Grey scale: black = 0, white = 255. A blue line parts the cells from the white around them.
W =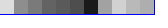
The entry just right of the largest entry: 142
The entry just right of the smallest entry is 162

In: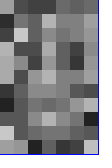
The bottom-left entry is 159
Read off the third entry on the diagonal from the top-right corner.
116
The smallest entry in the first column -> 34
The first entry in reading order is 159
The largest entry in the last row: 191
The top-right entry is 106
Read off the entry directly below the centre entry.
138
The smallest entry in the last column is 34
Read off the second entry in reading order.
76
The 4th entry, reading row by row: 65
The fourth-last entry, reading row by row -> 96
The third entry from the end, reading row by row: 54
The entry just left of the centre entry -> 150
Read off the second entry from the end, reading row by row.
65
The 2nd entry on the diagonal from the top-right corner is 128
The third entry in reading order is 65
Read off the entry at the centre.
179

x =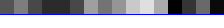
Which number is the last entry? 10
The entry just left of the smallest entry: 170
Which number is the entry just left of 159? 72
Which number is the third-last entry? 52
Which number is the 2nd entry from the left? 125

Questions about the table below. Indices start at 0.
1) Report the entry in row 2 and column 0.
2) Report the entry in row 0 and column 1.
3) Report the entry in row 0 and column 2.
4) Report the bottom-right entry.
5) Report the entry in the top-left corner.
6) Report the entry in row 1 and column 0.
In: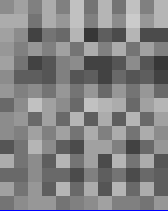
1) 161
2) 161
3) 128
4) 151
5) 140
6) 172

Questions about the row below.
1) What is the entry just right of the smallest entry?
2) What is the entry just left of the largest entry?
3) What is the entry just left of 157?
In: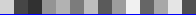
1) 148
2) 157
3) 90
